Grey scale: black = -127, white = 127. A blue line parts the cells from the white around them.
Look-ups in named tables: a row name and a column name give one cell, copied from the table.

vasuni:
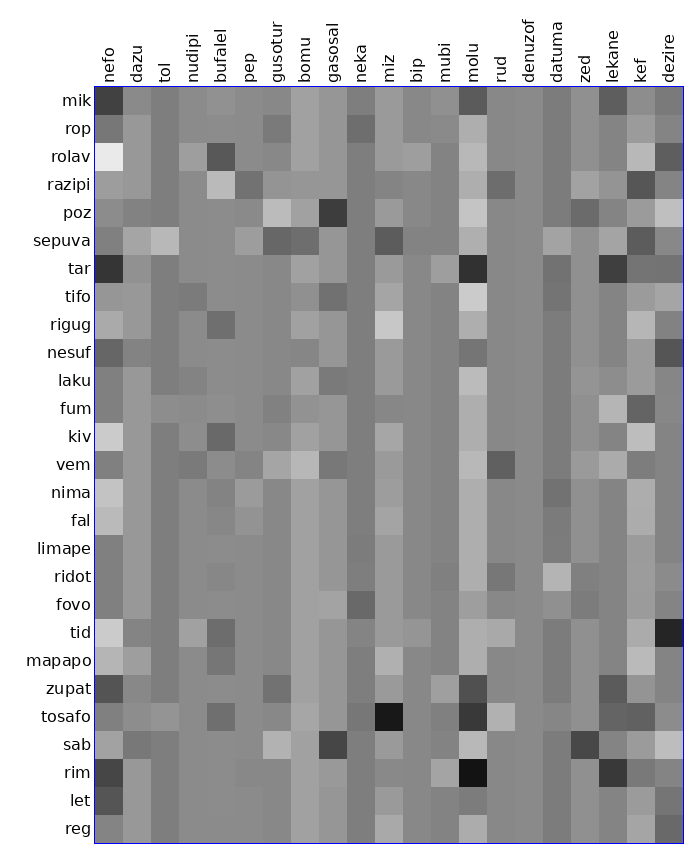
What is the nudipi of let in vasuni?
11
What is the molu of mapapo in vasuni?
46
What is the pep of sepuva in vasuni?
29
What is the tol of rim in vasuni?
-1
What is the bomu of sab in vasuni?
33
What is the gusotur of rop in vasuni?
-5
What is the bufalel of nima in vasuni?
3
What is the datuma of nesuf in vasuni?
-3
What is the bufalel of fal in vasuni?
7
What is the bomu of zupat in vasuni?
33
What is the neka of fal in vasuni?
-1
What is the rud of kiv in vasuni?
8
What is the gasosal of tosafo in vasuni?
22
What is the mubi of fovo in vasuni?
3
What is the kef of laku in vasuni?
27
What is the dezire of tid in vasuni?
-90
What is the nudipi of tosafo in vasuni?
11
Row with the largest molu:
tifo

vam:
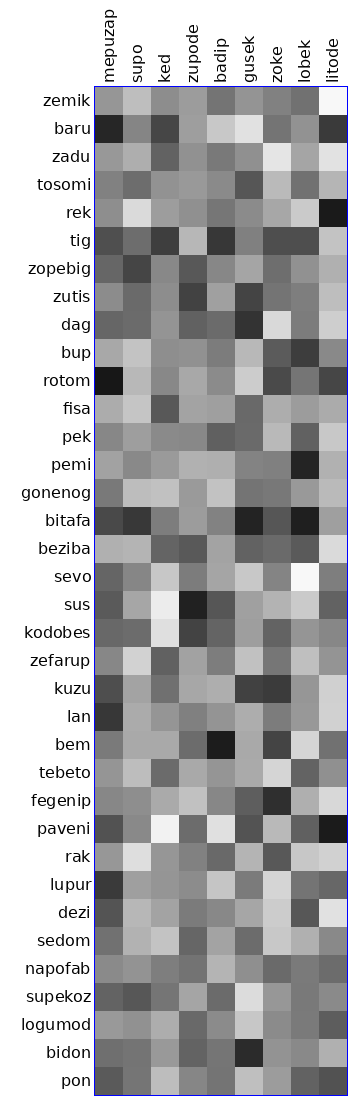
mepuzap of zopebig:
-25
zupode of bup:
17
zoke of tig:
-49
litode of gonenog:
58
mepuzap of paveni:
-45
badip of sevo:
37
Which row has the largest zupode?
fegenip

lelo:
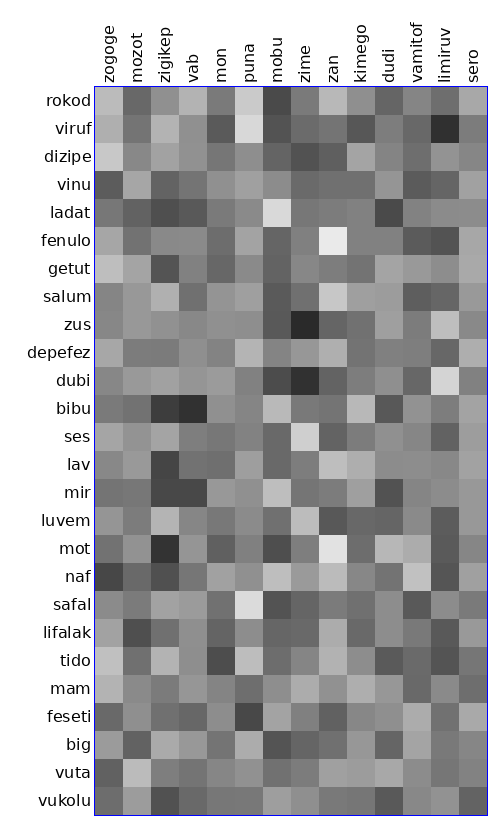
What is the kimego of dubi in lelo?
-2
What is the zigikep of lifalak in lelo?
-15
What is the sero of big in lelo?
6
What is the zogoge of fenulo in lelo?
38
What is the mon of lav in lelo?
-16
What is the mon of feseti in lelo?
13
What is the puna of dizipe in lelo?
14
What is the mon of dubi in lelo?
27
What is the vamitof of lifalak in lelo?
-6
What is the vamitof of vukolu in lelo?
8
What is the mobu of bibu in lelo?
57
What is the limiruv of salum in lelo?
-25
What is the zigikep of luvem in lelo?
52
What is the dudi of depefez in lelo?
0
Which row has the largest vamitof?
naf

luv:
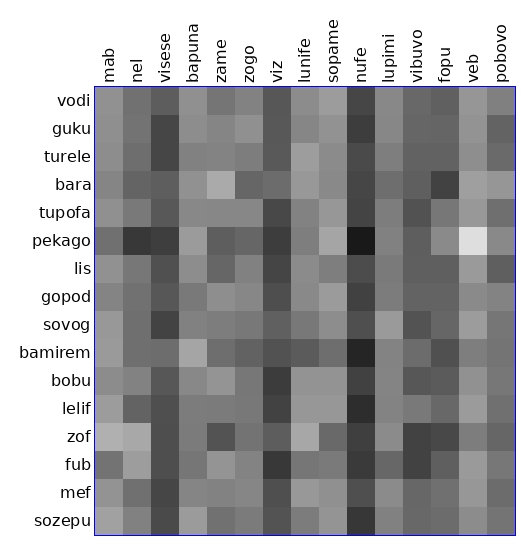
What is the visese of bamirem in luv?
-18
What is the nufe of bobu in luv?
-62
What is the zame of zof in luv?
-44
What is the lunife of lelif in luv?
23
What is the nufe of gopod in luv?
-62
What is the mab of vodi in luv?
17
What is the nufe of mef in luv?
-48
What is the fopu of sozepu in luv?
-19
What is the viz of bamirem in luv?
-45
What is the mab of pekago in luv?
-15
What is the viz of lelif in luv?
-61
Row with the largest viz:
bara

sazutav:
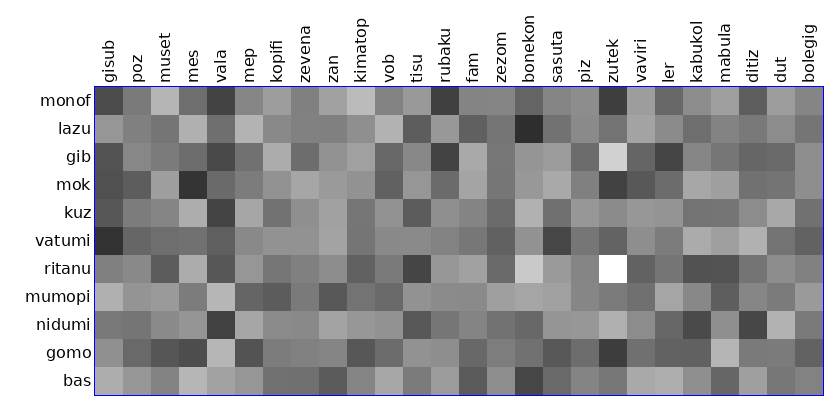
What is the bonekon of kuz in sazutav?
49
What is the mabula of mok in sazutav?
31
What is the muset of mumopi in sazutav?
26
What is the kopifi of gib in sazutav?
44
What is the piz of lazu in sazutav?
10
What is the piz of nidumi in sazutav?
23
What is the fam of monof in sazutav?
4
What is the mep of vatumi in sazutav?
9
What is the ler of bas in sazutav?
46
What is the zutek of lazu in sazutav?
-12
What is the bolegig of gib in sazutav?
14

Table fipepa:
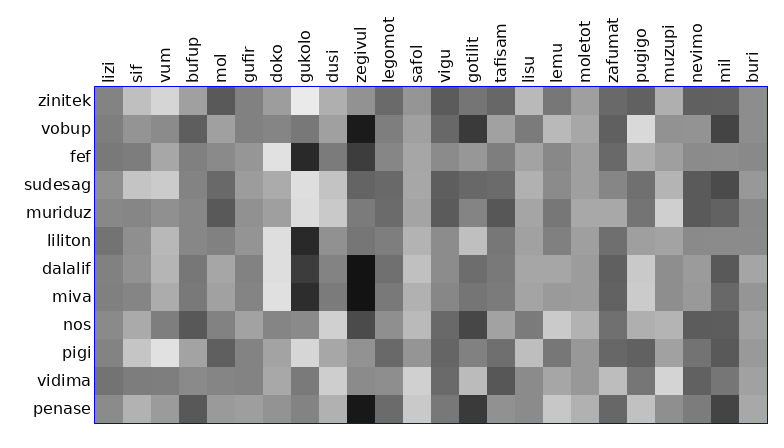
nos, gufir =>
34
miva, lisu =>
36
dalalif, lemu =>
38
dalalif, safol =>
64
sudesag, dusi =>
67
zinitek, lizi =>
3
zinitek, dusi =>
47
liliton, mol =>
1
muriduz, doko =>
31
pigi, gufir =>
3
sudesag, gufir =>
28
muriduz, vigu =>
-36
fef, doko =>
97
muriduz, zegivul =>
-4
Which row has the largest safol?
vidima

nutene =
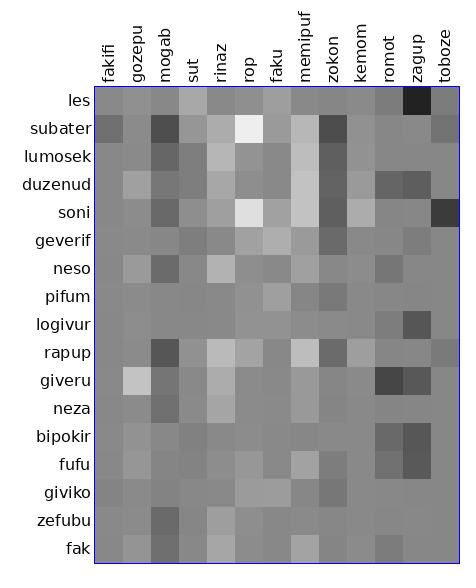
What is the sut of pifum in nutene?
7
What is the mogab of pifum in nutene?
8
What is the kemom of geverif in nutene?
9
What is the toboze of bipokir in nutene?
7
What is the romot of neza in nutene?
5
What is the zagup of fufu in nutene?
-38
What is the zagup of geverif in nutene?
-2

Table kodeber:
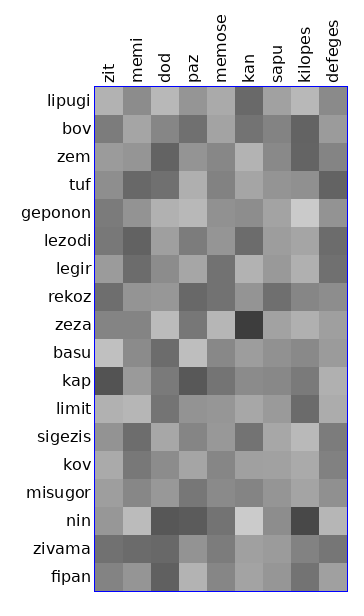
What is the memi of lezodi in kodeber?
-29
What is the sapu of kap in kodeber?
8
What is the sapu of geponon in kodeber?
35
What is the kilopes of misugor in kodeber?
36
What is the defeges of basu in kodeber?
27
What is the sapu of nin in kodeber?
13
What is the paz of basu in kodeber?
62
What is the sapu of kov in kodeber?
33
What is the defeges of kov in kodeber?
1
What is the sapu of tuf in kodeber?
20
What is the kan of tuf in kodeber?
37
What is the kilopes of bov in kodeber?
-28
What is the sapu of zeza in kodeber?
34
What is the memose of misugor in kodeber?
10

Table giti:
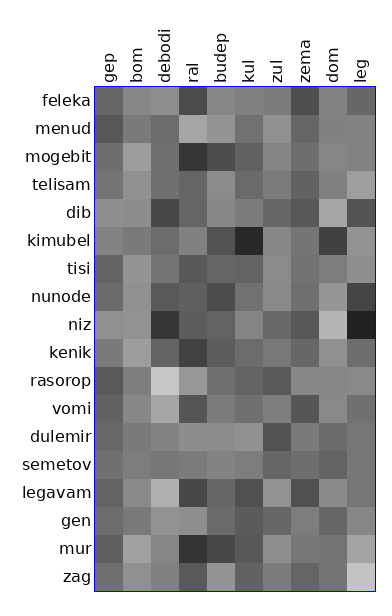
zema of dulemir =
-5
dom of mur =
-12
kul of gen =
-36
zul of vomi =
-1
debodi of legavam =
47
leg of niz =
-93
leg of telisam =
30
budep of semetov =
3
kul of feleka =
0

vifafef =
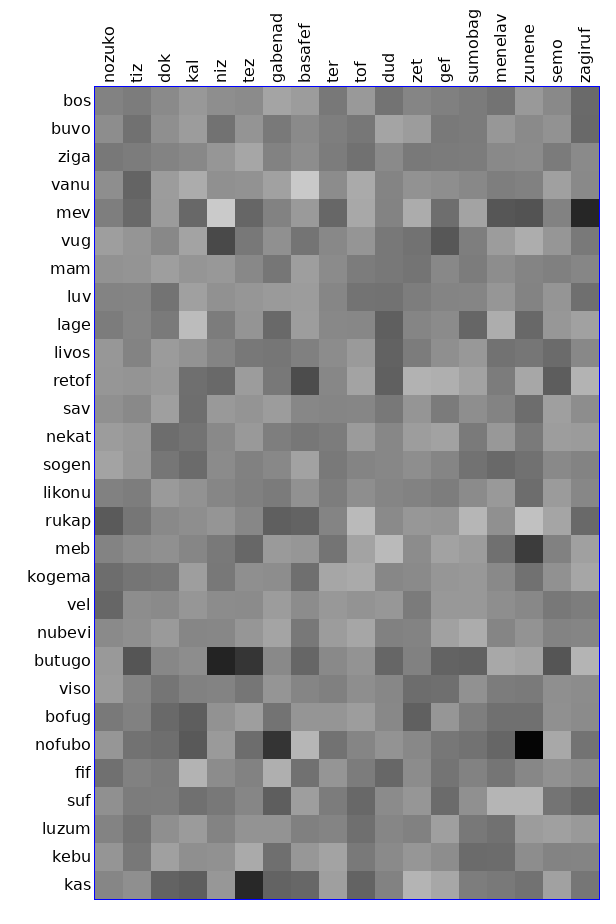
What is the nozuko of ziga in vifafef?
-7
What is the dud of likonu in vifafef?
5
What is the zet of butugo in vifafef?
1
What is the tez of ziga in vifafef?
38
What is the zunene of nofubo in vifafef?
-122
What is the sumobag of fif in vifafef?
2
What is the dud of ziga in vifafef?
10
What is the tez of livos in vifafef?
-7
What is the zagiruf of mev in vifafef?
-89
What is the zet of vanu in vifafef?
18

